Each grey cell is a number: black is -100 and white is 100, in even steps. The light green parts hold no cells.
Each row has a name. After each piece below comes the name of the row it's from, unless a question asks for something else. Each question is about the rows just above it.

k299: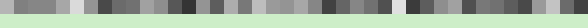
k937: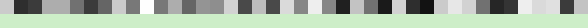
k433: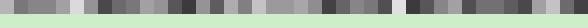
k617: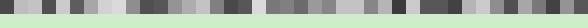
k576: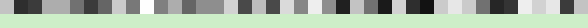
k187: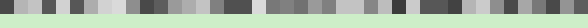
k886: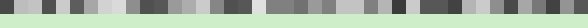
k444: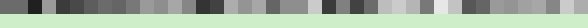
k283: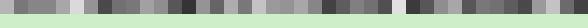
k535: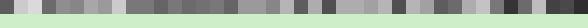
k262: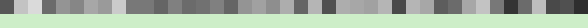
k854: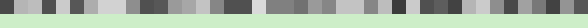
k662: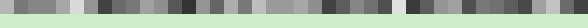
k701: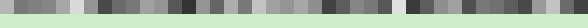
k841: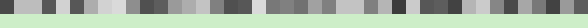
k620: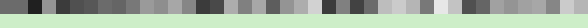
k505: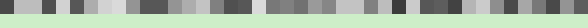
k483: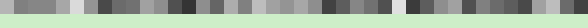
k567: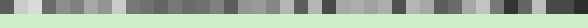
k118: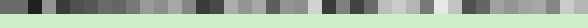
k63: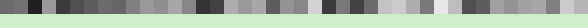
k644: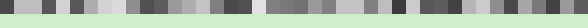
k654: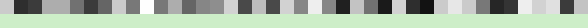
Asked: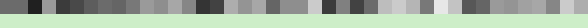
k444
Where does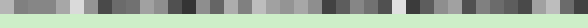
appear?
k483
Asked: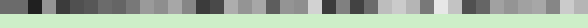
k118

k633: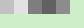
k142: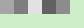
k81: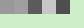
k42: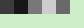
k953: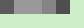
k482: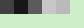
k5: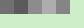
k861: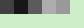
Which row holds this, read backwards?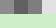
k633
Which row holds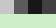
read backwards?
k482
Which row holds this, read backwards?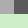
k861
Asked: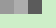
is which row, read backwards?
k861
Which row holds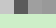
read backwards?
k81

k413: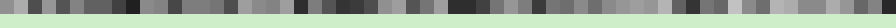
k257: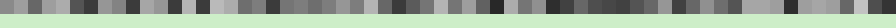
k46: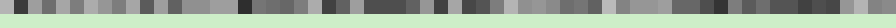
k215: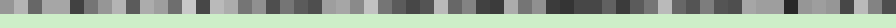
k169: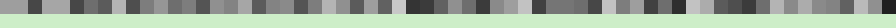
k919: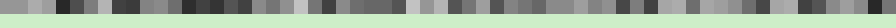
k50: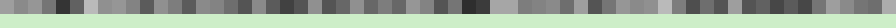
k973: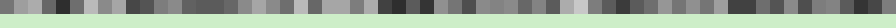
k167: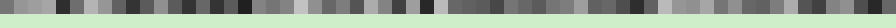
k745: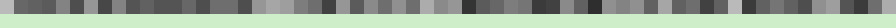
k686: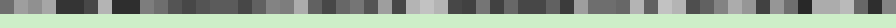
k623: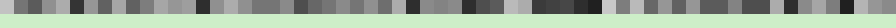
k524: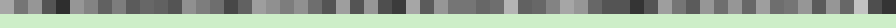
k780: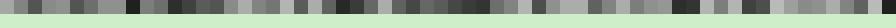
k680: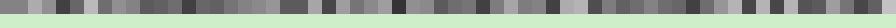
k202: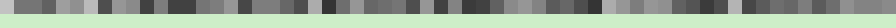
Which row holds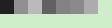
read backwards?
k169
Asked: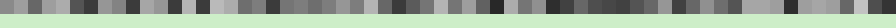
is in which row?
k257
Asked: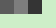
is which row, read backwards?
k46

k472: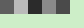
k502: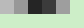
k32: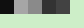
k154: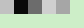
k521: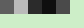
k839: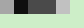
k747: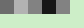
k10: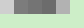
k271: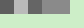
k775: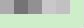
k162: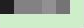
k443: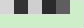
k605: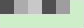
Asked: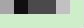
k839
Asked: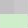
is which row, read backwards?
k775
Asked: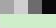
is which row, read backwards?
k154
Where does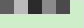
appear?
k472

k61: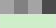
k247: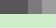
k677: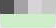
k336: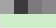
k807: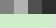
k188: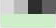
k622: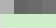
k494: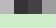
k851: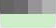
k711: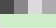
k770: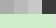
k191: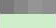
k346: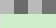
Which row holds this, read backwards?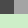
k61
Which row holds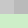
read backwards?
k770
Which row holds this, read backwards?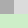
k711
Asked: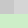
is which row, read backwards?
k677

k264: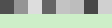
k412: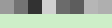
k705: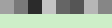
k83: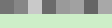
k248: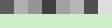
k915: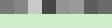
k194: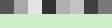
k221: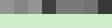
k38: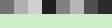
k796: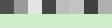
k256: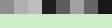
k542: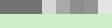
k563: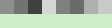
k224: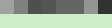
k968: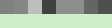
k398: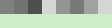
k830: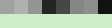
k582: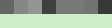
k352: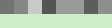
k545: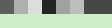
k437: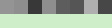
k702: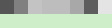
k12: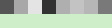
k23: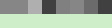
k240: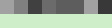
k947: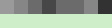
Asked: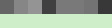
k582
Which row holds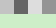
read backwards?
k264
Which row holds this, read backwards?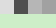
k248
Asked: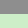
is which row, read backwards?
k968

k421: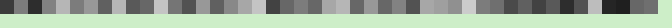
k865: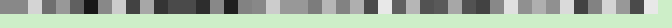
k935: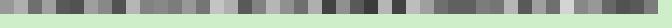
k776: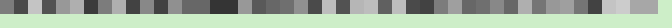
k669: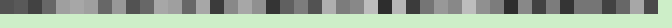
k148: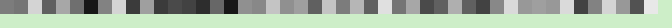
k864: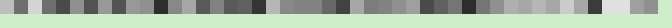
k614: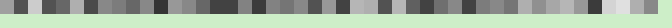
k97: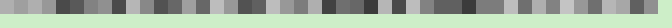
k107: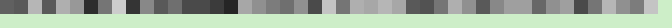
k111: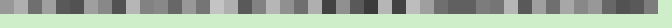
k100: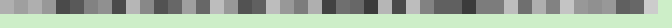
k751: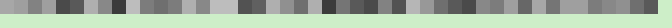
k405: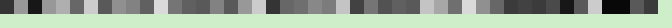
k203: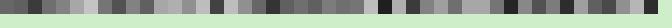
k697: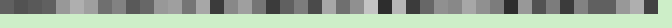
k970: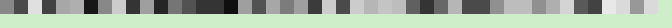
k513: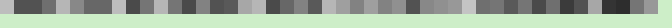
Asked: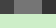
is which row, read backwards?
k669
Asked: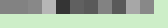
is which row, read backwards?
k864
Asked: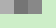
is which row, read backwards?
k614
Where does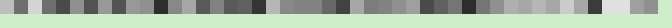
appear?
k864
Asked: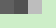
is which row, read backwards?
k751
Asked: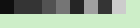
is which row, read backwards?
k970
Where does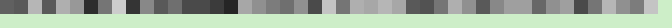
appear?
k107

